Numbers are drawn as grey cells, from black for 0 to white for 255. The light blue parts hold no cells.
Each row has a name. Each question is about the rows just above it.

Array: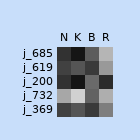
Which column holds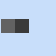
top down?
B
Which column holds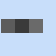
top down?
B
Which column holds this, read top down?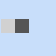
K
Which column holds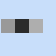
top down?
R

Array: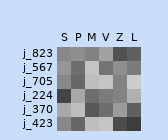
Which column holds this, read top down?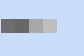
P
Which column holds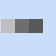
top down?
M
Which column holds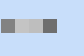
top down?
M
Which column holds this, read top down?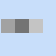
V
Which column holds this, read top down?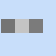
V

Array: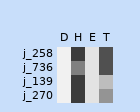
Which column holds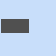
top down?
T
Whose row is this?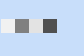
j_736
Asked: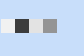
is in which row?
j_270

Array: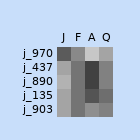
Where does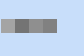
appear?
j_903
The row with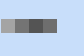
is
j_135
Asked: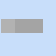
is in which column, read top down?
J
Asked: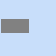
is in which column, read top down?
Q
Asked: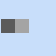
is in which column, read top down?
J
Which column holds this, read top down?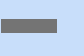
F
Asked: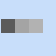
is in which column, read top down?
J

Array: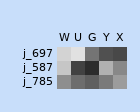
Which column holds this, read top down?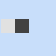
U
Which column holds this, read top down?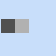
Y
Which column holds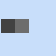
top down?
U
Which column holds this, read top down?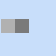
Y
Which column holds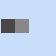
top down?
X
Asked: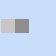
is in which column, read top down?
W

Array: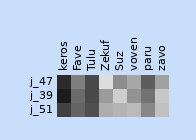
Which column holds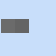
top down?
Fave
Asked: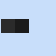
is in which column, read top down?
keros
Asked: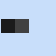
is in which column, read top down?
keros

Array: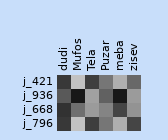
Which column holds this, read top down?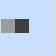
Tela
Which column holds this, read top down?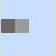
zisev
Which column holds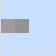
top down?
zisev
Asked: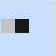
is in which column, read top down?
Mufos
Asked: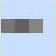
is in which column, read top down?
Puzar
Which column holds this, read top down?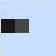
meba

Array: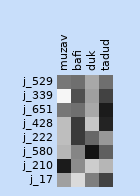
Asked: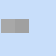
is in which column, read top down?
duk
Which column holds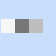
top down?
muzav

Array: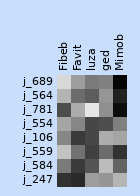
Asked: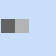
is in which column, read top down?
Mimob
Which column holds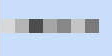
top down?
Fibeb
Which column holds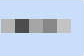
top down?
Fibeb
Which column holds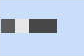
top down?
luza
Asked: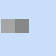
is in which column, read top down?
Fibeb

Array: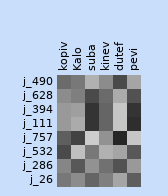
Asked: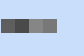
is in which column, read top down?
kopiv
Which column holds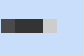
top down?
suba

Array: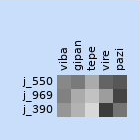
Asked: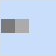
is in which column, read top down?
gipan
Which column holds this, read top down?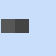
pazi
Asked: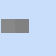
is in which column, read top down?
viba

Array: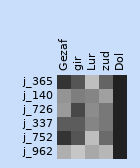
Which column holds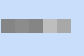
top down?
Lur
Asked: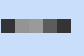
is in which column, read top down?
Gezaf
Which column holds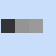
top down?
Gezaf
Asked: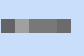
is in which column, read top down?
zud
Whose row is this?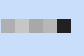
j_962
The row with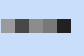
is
j_726

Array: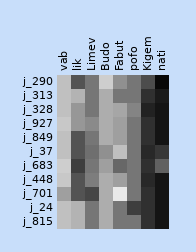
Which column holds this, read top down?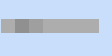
Budo
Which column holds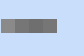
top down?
Limev

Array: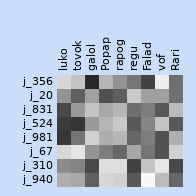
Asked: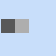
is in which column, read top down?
Rari
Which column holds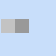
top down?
galol
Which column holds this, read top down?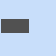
vof
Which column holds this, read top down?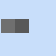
regu
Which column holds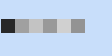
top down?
galol

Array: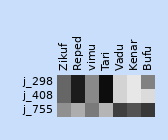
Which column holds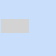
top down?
Vadu
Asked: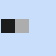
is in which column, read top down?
Reped
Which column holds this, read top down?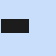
Reped
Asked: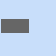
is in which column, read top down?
Zikuf
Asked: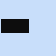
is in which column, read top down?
Tari

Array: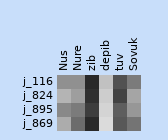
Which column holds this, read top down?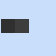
zib
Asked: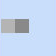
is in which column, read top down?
Nus
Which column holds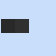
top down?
zib
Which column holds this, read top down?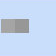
Sovuk
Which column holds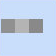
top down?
Nus
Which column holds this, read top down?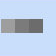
Nure
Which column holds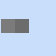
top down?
Nure

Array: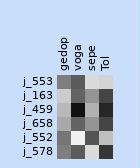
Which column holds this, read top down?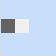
voga
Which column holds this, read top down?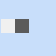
voga
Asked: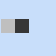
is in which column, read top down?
Tol
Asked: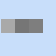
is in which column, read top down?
gedop

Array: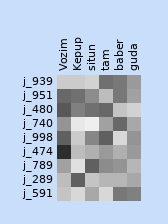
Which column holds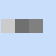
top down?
Kepup
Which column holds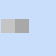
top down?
situn
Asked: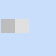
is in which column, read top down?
Kepup
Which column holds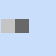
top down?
baber

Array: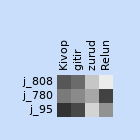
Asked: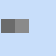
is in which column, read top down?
gitir
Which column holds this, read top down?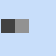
Relun

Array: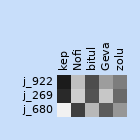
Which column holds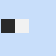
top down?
kep
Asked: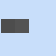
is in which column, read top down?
bitul
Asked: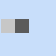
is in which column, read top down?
Geva
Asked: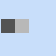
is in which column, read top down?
bitul
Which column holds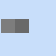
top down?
zolu

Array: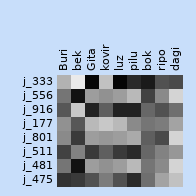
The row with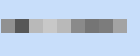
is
j_177
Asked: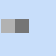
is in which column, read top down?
Buri
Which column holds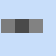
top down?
ripo
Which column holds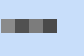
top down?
ripo
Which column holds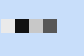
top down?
bek
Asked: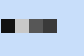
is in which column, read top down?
bek

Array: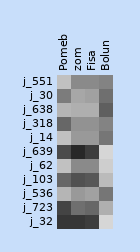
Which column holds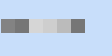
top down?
Bolun
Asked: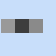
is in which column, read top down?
Fisa
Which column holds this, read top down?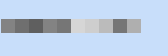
Bolun
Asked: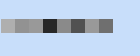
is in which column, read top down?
zom

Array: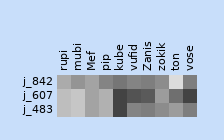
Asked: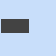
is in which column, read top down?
kube
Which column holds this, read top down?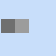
ton

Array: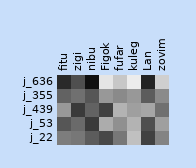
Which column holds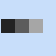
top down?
Lan
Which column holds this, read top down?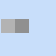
fufar
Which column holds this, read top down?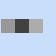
Figok
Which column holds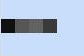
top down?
nibu
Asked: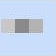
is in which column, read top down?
fufar
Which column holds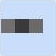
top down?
zigi
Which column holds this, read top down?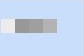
kuleg

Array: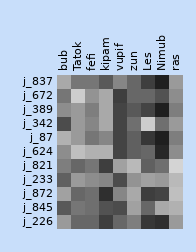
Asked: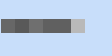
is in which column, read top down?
zun
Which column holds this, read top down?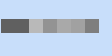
zun
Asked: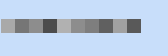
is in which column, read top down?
bub

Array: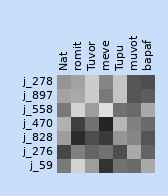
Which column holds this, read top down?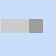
Tuvor
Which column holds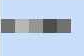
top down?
Tupu
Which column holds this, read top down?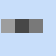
Nat
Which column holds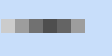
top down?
Tuvor
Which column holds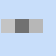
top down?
Tupu
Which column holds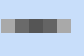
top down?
bapaf

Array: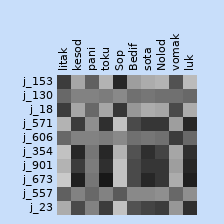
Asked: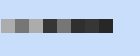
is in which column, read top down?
sota
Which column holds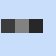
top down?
kesod
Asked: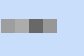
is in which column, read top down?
vomak
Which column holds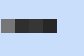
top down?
sota

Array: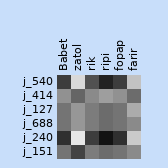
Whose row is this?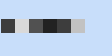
j_540
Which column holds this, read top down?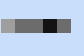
ripi
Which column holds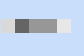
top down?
zatol
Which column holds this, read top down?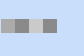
farir
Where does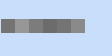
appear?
j_688
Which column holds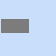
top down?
rik
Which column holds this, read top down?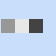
zatol

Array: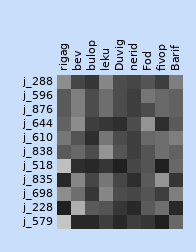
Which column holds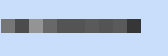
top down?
Fod
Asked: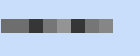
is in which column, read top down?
leku
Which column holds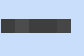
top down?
nerid
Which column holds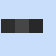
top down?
nerid
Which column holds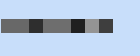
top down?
fivop
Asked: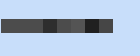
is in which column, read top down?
Duvig

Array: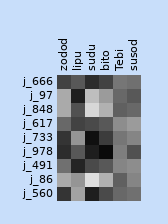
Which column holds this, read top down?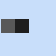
lipu
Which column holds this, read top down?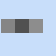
susod
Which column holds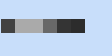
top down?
zodod

